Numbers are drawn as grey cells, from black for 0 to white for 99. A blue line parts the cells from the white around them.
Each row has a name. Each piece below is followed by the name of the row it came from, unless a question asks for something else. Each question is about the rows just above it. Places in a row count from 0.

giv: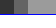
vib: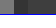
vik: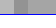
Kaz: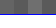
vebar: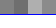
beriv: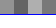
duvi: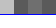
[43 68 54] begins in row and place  vebar, 1
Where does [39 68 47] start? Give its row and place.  beriv, 1
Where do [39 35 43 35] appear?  Kaz
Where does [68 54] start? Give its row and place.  vebar, 2
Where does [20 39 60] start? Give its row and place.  giv, 0

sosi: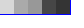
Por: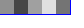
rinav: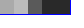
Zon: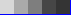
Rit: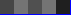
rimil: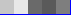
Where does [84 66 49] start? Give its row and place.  Zon, 0
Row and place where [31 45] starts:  Rit, 2

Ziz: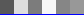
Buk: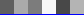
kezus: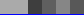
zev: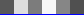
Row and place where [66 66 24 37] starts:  kezus, 0
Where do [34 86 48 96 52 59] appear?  Ziz
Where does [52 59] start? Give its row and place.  Ziz, 4
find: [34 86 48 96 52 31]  zev
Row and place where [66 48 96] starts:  Buk, 1

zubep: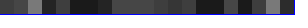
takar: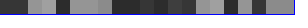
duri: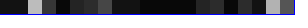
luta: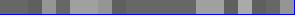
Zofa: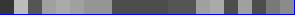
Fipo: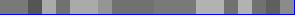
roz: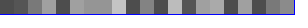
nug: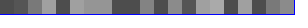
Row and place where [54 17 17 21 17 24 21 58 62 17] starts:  takar, 7
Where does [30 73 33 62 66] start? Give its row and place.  roz, 11

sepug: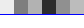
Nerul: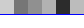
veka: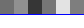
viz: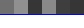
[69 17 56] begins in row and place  sepug, 2
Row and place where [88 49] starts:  veka, 4
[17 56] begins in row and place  sepug, 3
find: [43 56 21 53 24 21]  viz
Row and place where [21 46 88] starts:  veka, 2
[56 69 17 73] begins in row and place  Nerul, 2
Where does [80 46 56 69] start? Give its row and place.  Nerul, 0

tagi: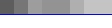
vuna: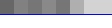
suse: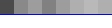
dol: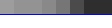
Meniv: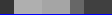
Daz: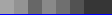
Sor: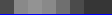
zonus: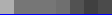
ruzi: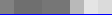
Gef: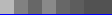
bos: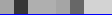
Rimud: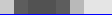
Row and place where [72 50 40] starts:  Gef, 0
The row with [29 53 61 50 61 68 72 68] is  suse
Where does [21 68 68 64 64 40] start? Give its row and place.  Meniv, 0
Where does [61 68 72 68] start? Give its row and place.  suse, 4

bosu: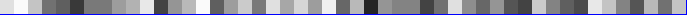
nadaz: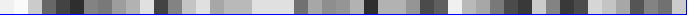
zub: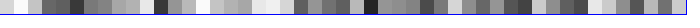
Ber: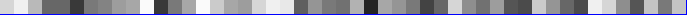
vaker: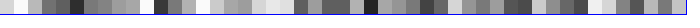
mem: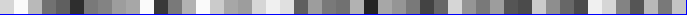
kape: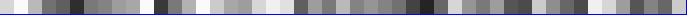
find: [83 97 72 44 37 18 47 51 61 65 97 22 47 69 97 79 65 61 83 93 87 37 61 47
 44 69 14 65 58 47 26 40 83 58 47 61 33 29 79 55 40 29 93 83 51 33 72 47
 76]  mem
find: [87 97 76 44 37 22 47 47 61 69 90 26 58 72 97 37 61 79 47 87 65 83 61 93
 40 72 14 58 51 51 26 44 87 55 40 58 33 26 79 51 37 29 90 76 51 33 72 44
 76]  bosu
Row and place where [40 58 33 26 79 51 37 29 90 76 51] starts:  bosu, 34
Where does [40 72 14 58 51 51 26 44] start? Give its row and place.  bosu, 24
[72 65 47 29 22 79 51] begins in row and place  nadaz, 33
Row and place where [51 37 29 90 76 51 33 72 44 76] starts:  bosu, 39

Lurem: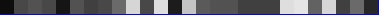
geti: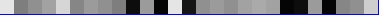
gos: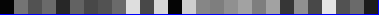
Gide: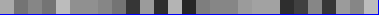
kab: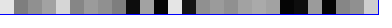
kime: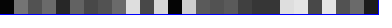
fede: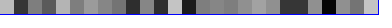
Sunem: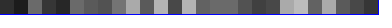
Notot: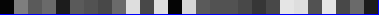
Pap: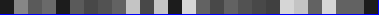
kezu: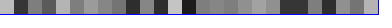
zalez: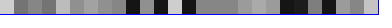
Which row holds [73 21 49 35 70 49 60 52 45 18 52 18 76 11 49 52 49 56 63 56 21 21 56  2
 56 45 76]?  fede
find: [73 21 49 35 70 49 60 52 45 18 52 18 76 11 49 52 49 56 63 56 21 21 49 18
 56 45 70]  kezu
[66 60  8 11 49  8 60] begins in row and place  zalez, 18
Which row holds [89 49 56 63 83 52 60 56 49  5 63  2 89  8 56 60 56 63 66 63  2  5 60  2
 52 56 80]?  kab
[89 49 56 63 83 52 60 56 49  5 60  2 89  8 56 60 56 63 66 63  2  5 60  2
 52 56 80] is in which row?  geti
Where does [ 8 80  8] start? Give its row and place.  zalez, 11

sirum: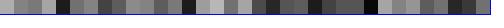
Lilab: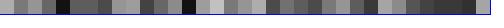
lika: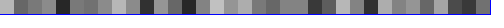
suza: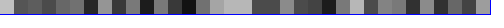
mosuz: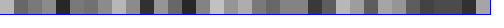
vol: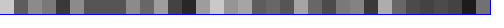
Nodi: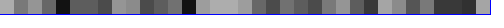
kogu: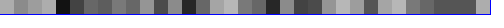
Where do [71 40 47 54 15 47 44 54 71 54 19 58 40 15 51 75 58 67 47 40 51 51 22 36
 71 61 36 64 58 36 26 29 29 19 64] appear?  mosuz
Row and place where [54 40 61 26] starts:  vol, 9

